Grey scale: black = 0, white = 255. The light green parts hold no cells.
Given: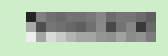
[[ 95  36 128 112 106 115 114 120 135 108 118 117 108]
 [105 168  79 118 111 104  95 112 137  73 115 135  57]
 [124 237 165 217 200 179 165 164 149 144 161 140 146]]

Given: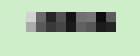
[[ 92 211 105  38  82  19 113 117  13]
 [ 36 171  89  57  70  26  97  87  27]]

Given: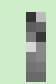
[[188  53]
 [101  94]
 [ 56 123]
 [137 216]
 [135 124]
 [119 114]
 [106 105]]

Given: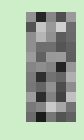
[[154 146  38 135  79]
 [108  83 196 153 207]
 [106 142 181 145  92]
 [ 97 143 110 111  85]
 [ 94 155  97 153 155]
 [151 133 142 132  36]
 [175 122  47 114 102]
 [141 119 101 145  77]
 [192 156  45 130  66]
 [114 121 133 201 166]
 [ 97 107  27 119  84]]

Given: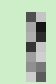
[[196  80]
 [ 22 166]
 [ 44 174]
 [199  53]
 [207 158]
 [120 144]
 [ 91 205]]

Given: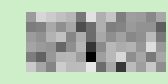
[[167 155 214 203 192 182 119 225 175 197 126 158 155 136]
 [ 94 124 130 169 143 167  77 109 175 127 132 154 146 146]
 [121 156 145 178 193 134 173 108 168 143 161 136 144 186]
 [153 164 154 148 103 143 181  53 139 184 172 178 151 221]
 [167 125  98 151 181 183 158   2 159 184 216 142 166 121]
 [142 201 165 133 204 187 188 230 108 167  55 187 159 199]]
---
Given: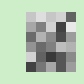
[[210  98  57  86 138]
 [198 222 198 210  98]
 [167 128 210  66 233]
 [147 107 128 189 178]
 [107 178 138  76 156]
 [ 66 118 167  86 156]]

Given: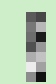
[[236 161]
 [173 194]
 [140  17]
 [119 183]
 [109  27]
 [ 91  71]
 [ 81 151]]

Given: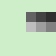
[[190 158 129]
 [ 99  67  47]]

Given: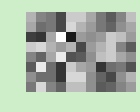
[[203 215 179 155 179  72 155 179 203 132  91]
 [179 132 120  72 203 203 167 120  91 132 191]
 [167 110 120  72 215 179 155 120 100 143 167]
 [143 110 110  53 215 215 143 100  72 143 179]
 [132 100 167 234  82  91 143 191 203 167 143]
 [120 215 132 100 191 191 143  91 100 132 155]
 [ 91 234 110  53 203 167 155  53 110 120  82]
 [ 63  53 167 254  25 155 143 155 203 191 155]]

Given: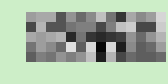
[[168 157 168 180  41 116  53  41  53  63 147 106 147 180]
 [157 168 168  84 147 106 138 192 116  53 168 138 157 214]
 [116 157 138 106 223  94 214   6 214  30 138  94 106 157]
 [ 94 127 116 147 127 147 192  30 180  72 106  94  94 106]
 [ 72 180  84  84 116 127 127  72 127 192 204  72  72 204]]

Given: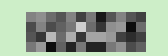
[[131 143 108  85 131  65 120  24  85 131  85  65]
 [120 152  13  97  35 120  35  35 120 143  76  97]
 [ 85  54 185 108 173  54 164 164 152  65  45  65]
 [ 76 131  76  97 120 207 108  54 143 152  13 108]]
